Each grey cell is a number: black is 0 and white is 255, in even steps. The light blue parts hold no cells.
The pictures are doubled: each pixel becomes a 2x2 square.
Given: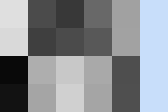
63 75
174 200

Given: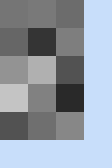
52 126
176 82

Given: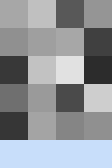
159 167
194 225

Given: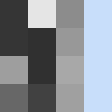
48 152
48 168

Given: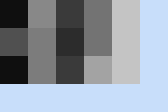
124 44
124 58

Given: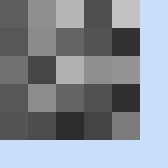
139 101
70 177

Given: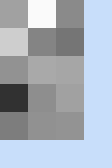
132 117
169 166

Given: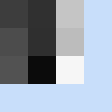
47 188
11 246
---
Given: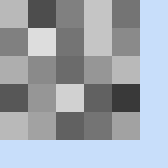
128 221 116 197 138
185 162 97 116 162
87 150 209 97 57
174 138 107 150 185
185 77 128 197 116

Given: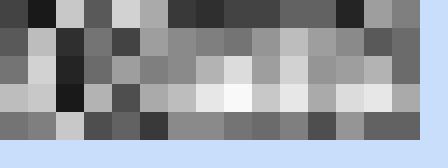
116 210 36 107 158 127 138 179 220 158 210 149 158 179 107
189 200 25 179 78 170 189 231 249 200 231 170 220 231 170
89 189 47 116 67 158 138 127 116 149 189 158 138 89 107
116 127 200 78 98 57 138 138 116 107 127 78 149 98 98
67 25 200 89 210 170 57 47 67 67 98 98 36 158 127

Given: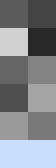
79 165
101 131
154 121
91 68
208 40

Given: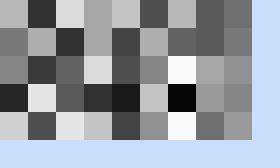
38 229 90 49 26 196 6 154 133
121 174 49 165 67 174 99 90 121
208 79 229 196 67 145 250 111 154
133 58 99 219 79 133 250 165 145
184 49 219 165 196 79 184 90 111

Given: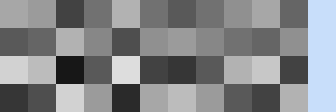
210 188 23 89 221 66 54 89 178 199 66
167 155 66 113 178 113 89 113 144 167 101
89 101 178 135 78 144 155 135 113 101 144
54 78 210 155 42 167 188 155 89 66 178

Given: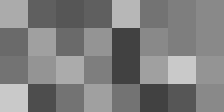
106 160 106 148 65 137 126 137
115 148 171 126 65 160 201 148
171 95 86 95 183 115 126 137
201 77 115 160 115 65 86 137

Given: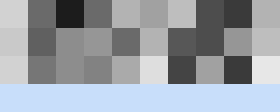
210 118 141 130 170 222 68 161 58 231
210 106 28 106 179 161 190 77 58 179
201 96 141 150 106 179 87 77 150 190

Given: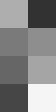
70 245
102 165
122 142
174 50
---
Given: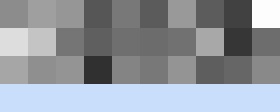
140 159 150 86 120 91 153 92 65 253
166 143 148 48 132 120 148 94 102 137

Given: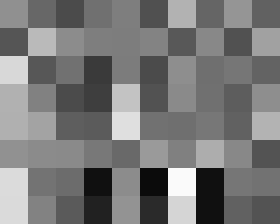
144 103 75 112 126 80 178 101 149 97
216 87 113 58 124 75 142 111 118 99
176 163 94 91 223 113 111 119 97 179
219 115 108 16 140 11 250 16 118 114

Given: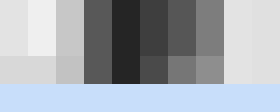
227 239 199 88 37 62 86 125 227 224
216 216 194 88 37 74 118 142 227 224

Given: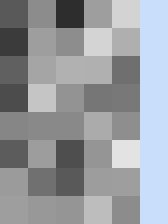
89 140 45 158 211
96 165 177 176 111
134 137 137 171 142
155 112 89 157 158

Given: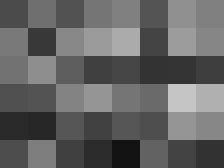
75 111 82 117 128 84 144 128
114 142 94 64 70 51 52 62
42 39 86 65 86 78 149 135

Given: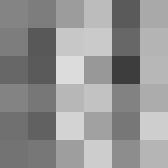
132 125 156 188 90 169
103 90 220 152 61 183
112 97 211 161 119 206
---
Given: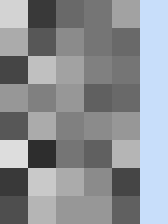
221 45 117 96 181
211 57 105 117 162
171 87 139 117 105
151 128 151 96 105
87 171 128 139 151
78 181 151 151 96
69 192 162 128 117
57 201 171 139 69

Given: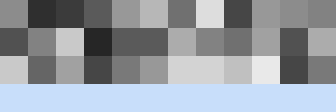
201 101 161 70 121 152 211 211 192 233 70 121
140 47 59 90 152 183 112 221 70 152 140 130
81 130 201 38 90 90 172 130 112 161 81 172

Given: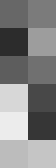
236 54
215 72
188 197
103 123
93 112
44 157

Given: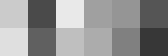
223 96 191 172 128 55
203 74 233 160 149 85

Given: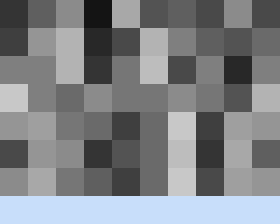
200 127 106 139 118 118 139 118 83 179
149 159 118 106 63 106 200 63 159 149
139 168 118 95 63 106 200 73 159 149
127 127 179 52 118 189 73 127 40 127
73 149 139 52 83 106 189 52 168 95
63 149 179 40 73 179 127 95 83 106
52 95 139 20 168 83 95 73 139 73

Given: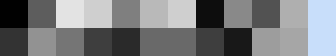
51 146 117 62 42 105 105 62 24 157 166
1 93 227 207 127 185 207 13 137 82 175

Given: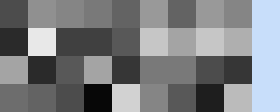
164 42 88 164 54 121 121 76 54
109 99 76 7 210 133 88 30 187
76 144 133 121 99 153 99 153 133
42 232 64 64 88 198 164 198 175
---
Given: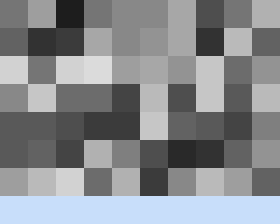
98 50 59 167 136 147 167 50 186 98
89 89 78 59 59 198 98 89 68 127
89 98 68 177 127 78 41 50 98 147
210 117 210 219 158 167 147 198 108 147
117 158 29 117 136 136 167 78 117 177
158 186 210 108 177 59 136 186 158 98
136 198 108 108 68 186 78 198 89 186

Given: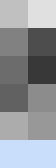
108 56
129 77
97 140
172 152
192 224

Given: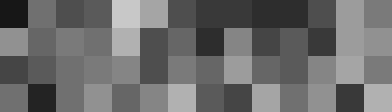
112 35 112 145 102 133 177 90 69 165 112 145 57 177
69 90 112 122 133 78 122 102 156 102 90 133 165 122
145 102 122 112 177 78 102 45 133 69 90 57 156 145
23 112 78 90 200 165 78 57 57 45 45 78 156 122

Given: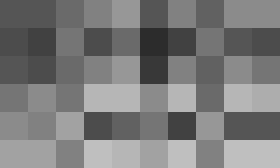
76 65 117 76 106 44 65 117 85 76
85 76 106 129 151 56 129 97 139 117
85 85 106 129 151 85 129 97 139 139
139 129 162 76 97 117 65 151 85 85
117 139 117 182 182 139 182 106 182 173
162 162 129 191 182 162 191 129 191 191

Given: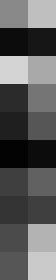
3 12
12 22
52 63
31 86
63 97
43 117
212 169
75 179
137 191
86 202

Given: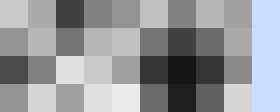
75 129 223 202 160 53 21 53 138
202 170 65 129 148 192 129 182 160
148 182 117 182 192 117 65 107 170
148 214 160 223 234 107 30 97 214

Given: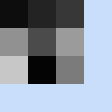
199 4 123
13 35 55
145 75 155

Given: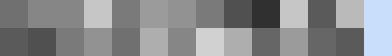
90 80 122 146 112 174 134 209 174 102 155 102 90
112 134 134 198 122 155 146 122 80 48 198 90 186

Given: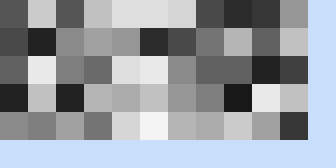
73 34 138 161 150 44 73 116 181 97 193
138 126 161 116 213 243 181 171 203 161 54
34 193 34 181 171 193 150 126 24 233 193
85 203 85 193 222 222 213 73 44 54 150
97 233 126 106 222 233 138 97 97 34 64
